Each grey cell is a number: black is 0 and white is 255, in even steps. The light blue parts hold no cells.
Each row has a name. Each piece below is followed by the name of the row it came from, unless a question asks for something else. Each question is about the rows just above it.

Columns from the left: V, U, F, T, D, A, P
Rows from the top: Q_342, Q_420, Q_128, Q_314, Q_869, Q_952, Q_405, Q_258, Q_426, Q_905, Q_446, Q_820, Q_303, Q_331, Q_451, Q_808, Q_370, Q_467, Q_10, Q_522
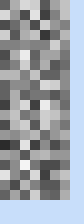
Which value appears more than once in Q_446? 64
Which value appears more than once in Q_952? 163
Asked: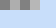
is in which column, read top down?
U
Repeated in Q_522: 98
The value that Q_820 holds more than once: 194

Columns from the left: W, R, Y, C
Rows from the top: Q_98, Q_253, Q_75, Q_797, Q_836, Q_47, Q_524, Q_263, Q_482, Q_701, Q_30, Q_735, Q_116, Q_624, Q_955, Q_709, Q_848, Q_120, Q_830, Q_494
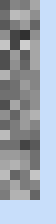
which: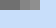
Q_701
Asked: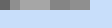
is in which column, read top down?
C
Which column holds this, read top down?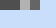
W
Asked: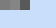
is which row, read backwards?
Q_98
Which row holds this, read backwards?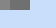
Q_701
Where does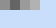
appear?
Q_735

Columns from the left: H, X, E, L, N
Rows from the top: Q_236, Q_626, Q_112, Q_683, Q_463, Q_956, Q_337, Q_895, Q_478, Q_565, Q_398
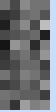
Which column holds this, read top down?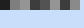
N
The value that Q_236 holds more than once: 115
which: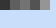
Q_956
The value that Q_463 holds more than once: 127

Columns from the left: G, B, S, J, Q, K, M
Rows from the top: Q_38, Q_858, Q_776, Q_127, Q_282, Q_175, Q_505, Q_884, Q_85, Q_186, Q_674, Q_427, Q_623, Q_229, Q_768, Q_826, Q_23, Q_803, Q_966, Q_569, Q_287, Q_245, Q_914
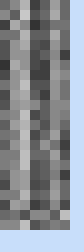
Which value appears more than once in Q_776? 115
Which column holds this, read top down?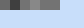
M
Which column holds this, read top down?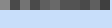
J
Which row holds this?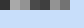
Q_505
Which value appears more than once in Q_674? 136
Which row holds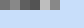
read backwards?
Q_23
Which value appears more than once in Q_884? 63

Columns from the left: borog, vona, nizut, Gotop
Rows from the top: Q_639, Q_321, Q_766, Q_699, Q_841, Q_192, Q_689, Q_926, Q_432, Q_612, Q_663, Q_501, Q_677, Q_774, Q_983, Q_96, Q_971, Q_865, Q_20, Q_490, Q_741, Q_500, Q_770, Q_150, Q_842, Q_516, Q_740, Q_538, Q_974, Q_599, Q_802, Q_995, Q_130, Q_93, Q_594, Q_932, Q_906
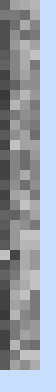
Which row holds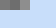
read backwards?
Q_699
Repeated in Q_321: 121
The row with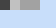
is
Q_983

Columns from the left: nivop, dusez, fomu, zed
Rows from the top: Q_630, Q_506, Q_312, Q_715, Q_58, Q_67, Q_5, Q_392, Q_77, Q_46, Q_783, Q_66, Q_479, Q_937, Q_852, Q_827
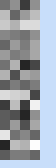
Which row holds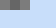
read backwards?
Q_77
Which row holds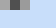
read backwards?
Q_479
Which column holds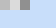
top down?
zed
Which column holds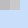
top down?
nivop

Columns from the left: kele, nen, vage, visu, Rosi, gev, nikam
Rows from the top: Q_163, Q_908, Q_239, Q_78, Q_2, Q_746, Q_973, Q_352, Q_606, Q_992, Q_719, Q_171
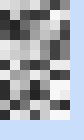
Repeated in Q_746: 225
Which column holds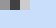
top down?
Rosi
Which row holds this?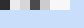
Q_171
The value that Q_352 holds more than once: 235
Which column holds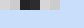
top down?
nen

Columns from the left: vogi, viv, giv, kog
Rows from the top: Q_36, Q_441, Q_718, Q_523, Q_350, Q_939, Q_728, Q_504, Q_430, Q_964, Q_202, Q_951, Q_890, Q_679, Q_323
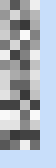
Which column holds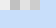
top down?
kog
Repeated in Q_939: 238
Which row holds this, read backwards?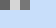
Q_350
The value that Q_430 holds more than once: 99
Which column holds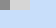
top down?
vogi
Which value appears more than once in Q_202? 66

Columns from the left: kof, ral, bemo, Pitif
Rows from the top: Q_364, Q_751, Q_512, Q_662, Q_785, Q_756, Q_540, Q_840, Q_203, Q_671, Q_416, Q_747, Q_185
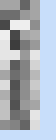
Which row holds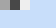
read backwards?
Q_662
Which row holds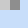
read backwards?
Q_203
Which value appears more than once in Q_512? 238
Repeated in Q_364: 165
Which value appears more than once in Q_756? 229
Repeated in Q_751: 110

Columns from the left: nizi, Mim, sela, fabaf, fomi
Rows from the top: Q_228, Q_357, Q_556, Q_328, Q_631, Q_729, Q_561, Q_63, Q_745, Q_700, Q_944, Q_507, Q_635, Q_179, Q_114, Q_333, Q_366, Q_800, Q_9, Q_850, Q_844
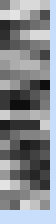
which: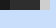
Q_635
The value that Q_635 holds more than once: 46
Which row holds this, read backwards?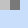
Q_228
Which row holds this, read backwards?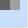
Q_366

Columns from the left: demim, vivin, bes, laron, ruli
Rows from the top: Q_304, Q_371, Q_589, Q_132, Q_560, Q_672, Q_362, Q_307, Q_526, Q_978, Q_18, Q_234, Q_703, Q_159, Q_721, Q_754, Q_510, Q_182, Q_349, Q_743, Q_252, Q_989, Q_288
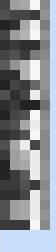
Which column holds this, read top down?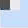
bes
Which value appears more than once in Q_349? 58
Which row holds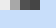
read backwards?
Q_703

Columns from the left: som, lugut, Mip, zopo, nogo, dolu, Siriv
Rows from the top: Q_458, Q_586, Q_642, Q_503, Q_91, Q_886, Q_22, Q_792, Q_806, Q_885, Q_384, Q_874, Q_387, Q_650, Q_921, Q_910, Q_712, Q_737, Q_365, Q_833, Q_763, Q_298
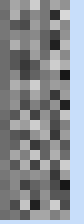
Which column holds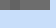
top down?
som
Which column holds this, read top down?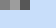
Siriv
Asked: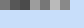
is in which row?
Q_642

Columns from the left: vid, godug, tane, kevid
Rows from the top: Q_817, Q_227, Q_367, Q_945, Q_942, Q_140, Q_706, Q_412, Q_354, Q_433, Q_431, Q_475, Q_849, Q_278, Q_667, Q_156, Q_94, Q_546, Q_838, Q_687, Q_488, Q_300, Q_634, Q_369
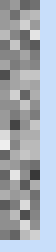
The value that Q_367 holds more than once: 154
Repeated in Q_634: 143
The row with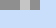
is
Q_431
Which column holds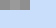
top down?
vid

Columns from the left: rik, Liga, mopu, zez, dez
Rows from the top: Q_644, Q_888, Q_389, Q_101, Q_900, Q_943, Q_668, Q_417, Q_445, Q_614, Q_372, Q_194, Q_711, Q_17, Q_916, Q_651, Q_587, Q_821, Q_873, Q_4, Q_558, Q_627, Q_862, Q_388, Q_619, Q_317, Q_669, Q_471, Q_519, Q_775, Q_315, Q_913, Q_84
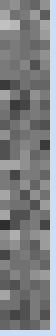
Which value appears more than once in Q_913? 81
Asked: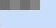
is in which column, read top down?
mopu
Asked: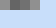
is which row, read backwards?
Q_644
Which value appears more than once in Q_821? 122
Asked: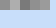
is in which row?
Q_388

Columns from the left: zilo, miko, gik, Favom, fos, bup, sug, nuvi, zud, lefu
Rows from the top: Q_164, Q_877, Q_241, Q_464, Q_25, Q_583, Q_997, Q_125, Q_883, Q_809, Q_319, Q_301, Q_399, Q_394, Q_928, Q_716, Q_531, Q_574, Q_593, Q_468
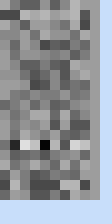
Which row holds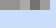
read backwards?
Q_464
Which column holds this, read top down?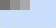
zilo
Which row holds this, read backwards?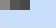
Q_883
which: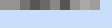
Q_125
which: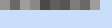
Q_25
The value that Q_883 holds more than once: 157
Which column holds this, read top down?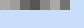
sug

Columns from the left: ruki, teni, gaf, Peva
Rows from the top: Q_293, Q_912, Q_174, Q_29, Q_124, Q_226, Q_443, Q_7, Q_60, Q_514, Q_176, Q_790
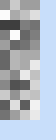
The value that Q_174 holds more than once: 62
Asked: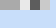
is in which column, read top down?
gaf
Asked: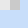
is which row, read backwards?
Q_790
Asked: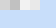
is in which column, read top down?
Peva
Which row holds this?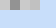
Q_514

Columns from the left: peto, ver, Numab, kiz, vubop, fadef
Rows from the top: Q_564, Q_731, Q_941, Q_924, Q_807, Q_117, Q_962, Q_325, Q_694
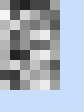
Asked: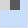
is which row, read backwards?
Q_731
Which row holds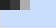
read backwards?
Q_564
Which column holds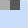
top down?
fadef

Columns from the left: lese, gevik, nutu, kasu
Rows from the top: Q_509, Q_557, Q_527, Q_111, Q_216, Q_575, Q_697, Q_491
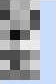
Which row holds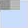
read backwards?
Q_527
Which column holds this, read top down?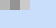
lese
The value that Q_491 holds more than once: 108
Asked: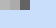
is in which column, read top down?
nutu
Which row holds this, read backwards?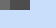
Q_575
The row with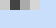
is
Q_697
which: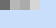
Q_509

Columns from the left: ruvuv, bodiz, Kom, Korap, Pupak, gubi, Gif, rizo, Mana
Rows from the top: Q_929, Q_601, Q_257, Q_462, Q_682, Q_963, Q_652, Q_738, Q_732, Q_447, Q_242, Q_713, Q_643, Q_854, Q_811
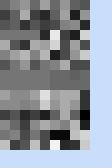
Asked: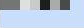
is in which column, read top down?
Pupak
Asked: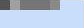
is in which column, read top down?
bodiz
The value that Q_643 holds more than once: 138
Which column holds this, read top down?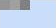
Gif

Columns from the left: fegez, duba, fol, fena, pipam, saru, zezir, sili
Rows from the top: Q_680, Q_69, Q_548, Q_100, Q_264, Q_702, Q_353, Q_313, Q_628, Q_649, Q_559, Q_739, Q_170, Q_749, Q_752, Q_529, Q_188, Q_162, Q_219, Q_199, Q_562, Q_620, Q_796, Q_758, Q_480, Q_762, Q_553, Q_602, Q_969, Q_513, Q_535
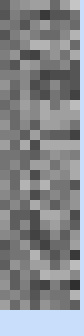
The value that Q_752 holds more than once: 170
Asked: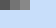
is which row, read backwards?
Q_513
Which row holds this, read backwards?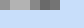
Q_264

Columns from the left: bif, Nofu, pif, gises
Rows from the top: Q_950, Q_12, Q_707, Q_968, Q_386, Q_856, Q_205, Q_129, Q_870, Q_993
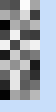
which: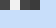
Q_968
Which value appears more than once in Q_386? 241
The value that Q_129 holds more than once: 100
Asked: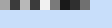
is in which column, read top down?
gises

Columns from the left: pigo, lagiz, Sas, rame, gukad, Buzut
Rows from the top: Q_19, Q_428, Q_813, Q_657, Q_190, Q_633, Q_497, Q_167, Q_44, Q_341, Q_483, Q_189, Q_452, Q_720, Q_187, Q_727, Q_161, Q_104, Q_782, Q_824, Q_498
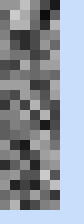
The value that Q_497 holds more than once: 159
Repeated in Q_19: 150
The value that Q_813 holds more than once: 179
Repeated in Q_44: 159

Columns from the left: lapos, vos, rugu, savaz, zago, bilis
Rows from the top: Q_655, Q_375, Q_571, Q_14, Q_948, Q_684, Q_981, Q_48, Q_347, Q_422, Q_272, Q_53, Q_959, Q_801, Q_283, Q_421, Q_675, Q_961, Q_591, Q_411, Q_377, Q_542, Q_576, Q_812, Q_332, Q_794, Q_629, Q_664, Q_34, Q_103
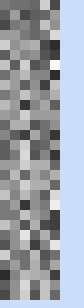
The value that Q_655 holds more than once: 112
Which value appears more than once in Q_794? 112
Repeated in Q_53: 156
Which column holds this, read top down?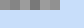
vos

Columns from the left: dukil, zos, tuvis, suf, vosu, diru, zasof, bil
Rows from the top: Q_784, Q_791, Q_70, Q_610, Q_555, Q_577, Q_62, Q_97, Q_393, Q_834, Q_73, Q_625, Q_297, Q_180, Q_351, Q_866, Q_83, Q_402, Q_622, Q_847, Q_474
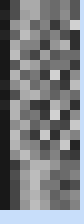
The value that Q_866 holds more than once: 140
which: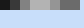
Q_83
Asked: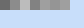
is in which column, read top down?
tuvis

